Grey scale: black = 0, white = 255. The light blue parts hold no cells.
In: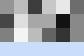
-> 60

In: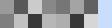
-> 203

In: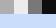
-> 120

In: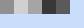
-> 165

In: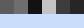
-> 18

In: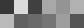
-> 64
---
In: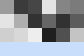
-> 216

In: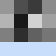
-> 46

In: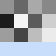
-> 69

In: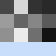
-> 235

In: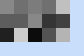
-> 204

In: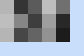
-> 71

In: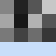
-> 66

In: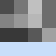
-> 56

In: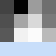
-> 241

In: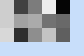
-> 46
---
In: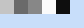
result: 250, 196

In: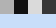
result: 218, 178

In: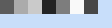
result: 249, 202

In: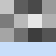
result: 231, 197

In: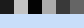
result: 194, 171

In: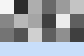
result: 245, 236
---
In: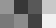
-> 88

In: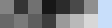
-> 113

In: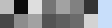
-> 222

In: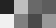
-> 105

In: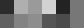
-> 154

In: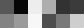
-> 237

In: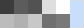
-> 82
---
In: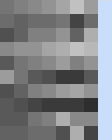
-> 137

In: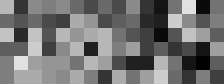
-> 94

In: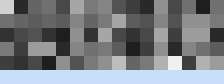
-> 92

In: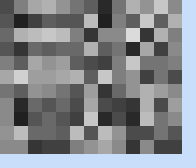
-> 85

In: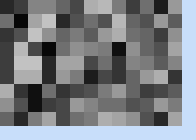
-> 123

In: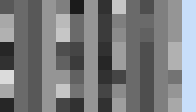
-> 149

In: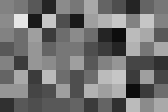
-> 109

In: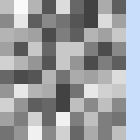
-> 115
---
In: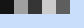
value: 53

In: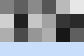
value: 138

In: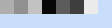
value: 194

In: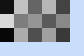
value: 101

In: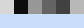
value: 152

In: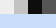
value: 13

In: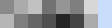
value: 193

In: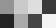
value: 222

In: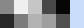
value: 198

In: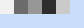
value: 151
